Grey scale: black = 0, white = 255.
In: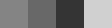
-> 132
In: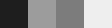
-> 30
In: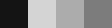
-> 20
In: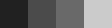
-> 33
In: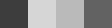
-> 61
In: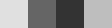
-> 224
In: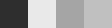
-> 46
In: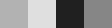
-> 178
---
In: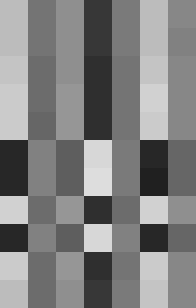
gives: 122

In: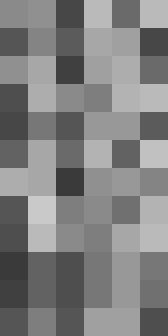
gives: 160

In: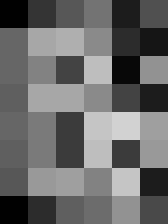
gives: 108

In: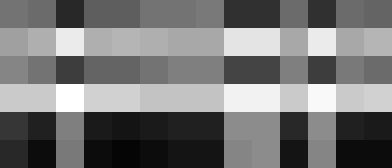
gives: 133

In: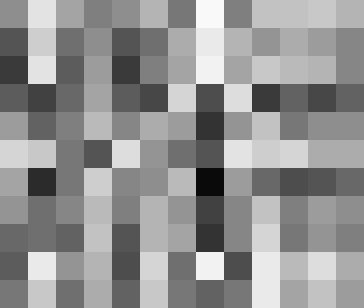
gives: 164

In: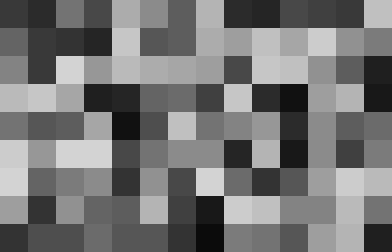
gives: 158
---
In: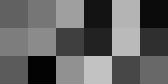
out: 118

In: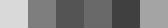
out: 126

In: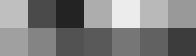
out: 74

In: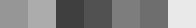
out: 172

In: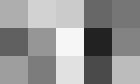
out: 210

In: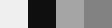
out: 15

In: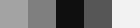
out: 127

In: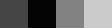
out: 4

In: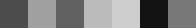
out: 160
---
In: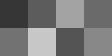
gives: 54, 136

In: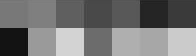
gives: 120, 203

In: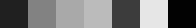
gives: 32, 2

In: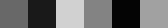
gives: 104, 161

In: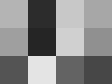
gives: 180, 71

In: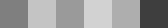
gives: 127, 62

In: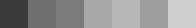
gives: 58, 206
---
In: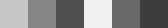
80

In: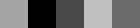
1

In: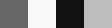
102

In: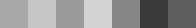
211

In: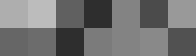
123

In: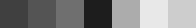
29

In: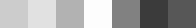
253
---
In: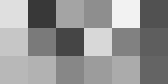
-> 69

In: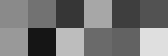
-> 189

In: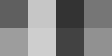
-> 66

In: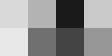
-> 68

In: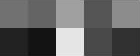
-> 229

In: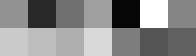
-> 175

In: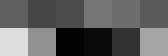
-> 2
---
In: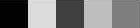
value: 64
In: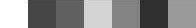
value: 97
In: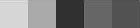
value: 48
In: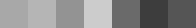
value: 147
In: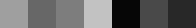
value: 125
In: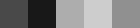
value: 173
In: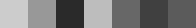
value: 42
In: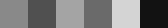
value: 164
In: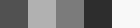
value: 123
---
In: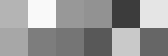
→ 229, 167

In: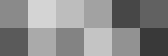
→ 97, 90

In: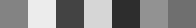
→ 111, 131

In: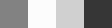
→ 54, 130

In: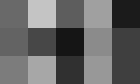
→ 27, 124

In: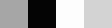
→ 211, 166

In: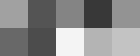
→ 147, 104

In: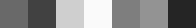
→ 37, 105

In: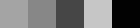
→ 2, 164
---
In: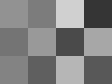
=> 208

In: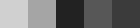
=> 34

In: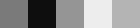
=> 149

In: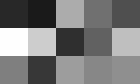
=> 172

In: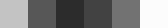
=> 44

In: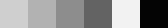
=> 141
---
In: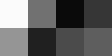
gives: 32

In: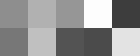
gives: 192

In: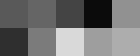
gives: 123

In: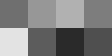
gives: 92

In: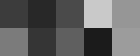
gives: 53

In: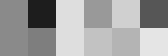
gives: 126

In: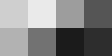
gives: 114

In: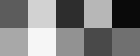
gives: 246

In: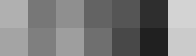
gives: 127
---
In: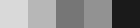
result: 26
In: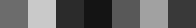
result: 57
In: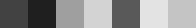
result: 196
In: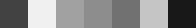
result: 24
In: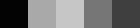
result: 63
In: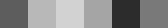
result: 121
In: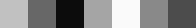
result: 76
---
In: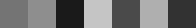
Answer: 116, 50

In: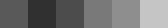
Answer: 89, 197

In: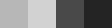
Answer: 183, 36

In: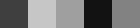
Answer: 63, 130

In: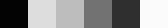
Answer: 3, 251

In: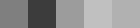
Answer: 127, 177

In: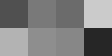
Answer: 80, 38
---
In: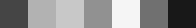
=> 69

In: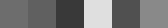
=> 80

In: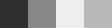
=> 136

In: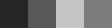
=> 89

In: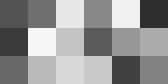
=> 58

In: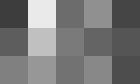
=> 69
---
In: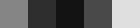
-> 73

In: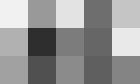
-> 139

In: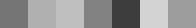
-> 157

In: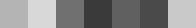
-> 112

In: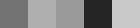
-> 154

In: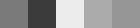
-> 150

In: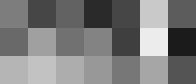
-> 119

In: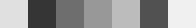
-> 152

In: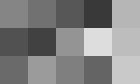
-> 127
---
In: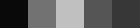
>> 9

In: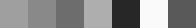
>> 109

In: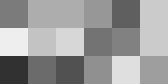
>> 107

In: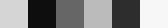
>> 14

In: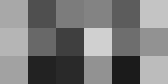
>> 34

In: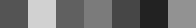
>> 96

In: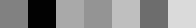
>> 169

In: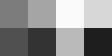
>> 215
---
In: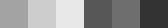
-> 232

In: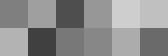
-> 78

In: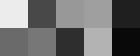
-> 152

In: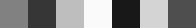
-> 190

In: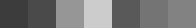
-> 150

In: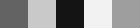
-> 20

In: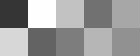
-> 194
